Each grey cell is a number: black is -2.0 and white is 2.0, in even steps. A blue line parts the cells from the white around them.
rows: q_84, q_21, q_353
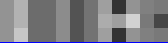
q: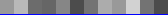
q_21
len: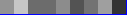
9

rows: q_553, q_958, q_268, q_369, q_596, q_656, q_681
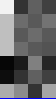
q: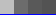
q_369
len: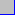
1
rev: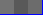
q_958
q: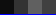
q_656
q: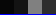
q_596

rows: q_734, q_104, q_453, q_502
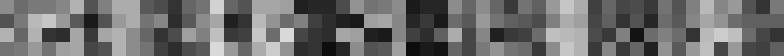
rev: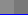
q_734
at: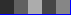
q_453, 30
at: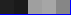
q_104, 24
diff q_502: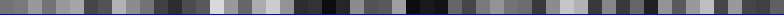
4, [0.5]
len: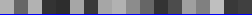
18

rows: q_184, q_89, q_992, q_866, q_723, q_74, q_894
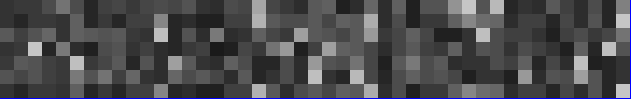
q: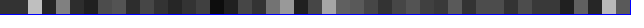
q_866
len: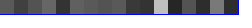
17
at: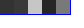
q_866, 0

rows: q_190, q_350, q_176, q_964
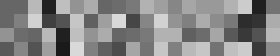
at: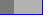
q_176, 10
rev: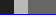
q_190
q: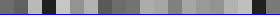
q_190
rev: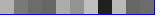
q_176
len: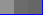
3

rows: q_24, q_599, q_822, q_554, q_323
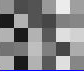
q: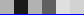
q_822
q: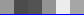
q_24
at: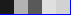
q_822, 1
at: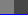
q_554, 3
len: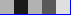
5

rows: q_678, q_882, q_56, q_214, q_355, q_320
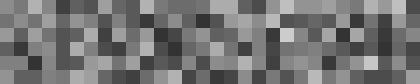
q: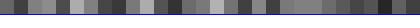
q_214
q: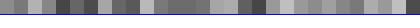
q_678
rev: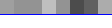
q_678
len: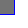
1
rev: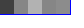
q_355
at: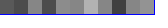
q_355, 11

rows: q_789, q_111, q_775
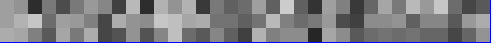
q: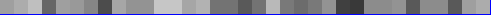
q_111
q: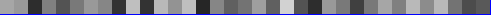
q_789
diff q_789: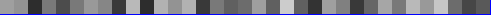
8, [-1.0]

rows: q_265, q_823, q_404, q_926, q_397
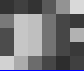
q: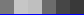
q_823
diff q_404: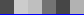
1, [1.1]
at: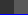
q_265, 2
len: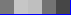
5
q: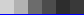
q_397

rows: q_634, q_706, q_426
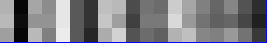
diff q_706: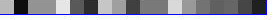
6, [-1.2]
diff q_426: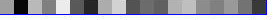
14, [0.1]
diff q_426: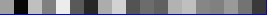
2, [0.9]

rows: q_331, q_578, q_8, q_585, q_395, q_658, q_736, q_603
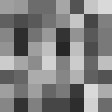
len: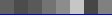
8
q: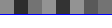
q_8
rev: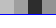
q_585
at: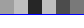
q_585, 2
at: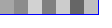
q_395, 1
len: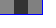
3
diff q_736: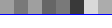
1, [-0.2]

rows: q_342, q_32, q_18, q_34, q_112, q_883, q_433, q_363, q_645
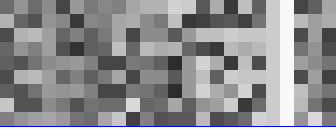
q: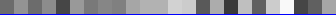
q_342
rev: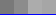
q_32
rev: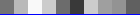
q_363
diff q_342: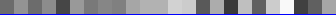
21, [-0.9]

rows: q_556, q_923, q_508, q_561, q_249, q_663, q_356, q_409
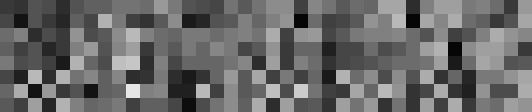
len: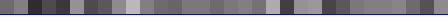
32
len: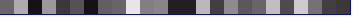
25

